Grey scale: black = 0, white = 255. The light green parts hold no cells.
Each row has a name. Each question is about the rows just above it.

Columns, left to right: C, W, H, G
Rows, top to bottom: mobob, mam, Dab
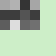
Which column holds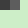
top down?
C
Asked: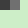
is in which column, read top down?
G
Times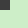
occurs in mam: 3
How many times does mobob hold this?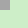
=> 2
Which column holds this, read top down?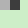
W
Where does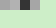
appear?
mobob
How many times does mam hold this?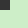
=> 0

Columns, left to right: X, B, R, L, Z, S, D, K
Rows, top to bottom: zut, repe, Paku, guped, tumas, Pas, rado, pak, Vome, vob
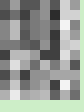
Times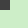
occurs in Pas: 3
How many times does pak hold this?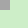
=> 3
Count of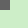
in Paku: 2
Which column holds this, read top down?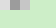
B

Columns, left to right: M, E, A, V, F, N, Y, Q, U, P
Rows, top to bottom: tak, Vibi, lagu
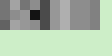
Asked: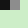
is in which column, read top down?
V
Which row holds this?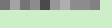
tak
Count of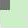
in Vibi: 1
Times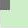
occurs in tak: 2

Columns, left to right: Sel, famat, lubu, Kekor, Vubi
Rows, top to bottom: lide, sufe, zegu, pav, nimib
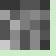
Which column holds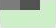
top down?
lubu
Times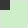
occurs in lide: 3
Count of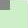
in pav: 2
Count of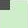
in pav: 3
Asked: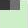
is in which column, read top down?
Vubi

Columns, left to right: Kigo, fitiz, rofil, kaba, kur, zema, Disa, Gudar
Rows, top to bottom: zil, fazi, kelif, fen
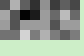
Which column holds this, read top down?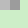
Disa
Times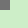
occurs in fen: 2
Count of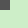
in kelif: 2
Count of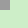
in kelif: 6

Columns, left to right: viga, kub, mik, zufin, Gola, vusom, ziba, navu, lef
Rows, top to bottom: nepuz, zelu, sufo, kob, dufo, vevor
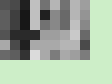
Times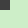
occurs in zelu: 1
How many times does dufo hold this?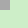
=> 4
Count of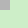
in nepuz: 2
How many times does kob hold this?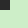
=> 3
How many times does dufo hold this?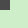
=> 2
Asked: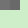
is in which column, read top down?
ziba

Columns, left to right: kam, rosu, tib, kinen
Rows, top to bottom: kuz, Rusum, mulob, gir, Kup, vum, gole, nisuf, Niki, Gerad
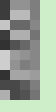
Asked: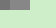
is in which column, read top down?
kinen
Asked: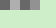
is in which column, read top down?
tib

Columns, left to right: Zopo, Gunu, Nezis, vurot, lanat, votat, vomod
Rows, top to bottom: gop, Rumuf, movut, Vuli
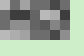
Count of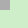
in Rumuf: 1
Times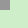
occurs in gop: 0
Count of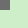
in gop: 4

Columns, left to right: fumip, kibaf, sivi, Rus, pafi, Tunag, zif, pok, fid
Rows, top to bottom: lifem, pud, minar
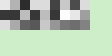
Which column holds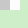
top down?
zif
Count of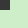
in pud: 4
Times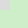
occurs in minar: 1
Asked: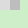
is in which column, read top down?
pafi
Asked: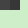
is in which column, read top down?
Tunag
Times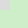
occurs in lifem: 3

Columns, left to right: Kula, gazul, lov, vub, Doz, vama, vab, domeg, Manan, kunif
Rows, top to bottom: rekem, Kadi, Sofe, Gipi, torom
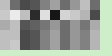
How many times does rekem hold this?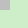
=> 2
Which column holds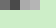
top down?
kunif

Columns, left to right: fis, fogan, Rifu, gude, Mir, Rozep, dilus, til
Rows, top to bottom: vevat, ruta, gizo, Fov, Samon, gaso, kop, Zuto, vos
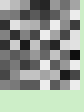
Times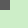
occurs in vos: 3
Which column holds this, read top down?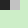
Rozep

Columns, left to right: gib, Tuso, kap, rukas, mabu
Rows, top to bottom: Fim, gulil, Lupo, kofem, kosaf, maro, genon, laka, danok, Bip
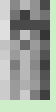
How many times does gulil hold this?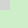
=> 1
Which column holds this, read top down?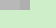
kap
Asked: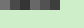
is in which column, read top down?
mabu
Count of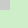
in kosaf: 0
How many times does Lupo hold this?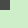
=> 4
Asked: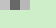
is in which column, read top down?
kap
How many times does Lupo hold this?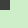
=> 0

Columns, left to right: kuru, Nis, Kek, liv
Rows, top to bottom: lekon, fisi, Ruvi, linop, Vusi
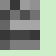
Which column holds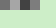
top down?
Nis
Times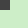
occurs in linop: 2
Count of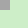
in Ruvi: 3
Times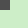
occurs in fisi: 1
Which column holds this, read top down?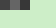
kuru
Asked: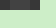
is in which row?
linop
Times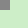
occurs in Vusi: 0

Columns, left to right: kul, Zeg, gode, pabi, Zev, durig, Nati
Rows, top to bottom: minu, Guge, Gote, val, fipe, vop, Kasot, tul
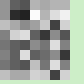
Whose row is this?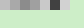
Gote
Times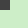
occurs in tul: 1
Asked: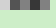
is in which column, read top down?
Nati
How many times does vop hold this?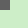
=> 2
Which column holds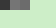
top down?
Zev

